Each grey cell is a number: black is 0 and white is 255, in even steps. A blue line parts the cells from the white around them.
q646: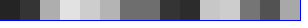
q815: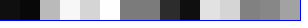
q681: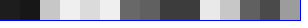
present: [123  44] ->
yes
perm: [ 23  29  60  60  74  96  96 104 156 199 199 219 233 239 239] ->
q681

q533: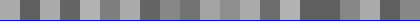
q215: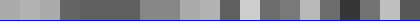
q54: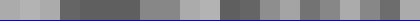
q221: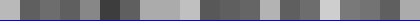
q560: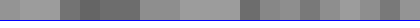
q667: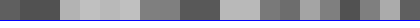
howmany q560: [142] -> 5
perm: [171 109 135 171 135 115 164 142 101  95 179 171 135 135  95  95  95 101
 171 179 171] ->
q54
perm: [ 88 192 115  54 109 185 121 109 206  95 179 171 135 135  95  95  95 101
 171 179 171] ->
q215
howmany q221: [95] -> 6

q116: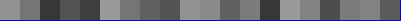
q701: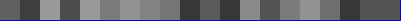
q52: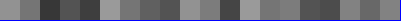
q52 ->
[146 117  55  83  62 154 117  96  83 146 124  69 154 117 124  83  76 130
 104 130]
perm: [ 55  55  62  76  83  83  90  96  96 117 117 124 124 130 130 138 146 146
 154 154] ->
q116
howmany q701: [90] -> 1
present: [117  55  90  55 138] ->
yes

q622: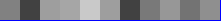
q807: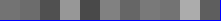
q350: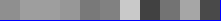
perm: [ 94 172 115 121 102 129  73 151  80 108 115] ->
q807
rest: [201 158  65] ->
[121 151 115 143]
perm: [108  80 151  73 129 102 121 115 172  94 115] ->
q807
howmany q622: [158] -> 2
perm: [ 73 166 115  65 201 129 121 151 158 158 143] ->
q350

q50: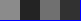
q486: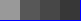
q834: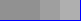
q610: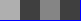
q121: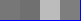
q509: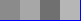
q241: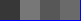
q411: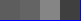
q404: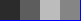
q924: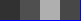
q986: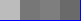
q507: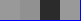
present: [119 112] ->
yes
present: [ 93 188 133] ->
yes
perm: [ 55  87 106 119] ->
q241
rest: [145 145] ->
[159 175]
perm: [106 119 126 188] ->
q986

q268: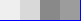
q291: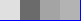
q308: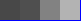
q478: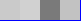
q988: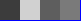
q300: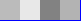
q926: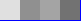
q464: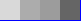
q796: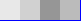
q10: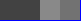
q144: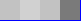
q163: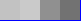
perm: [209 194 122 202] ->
q478
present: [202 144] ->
yes

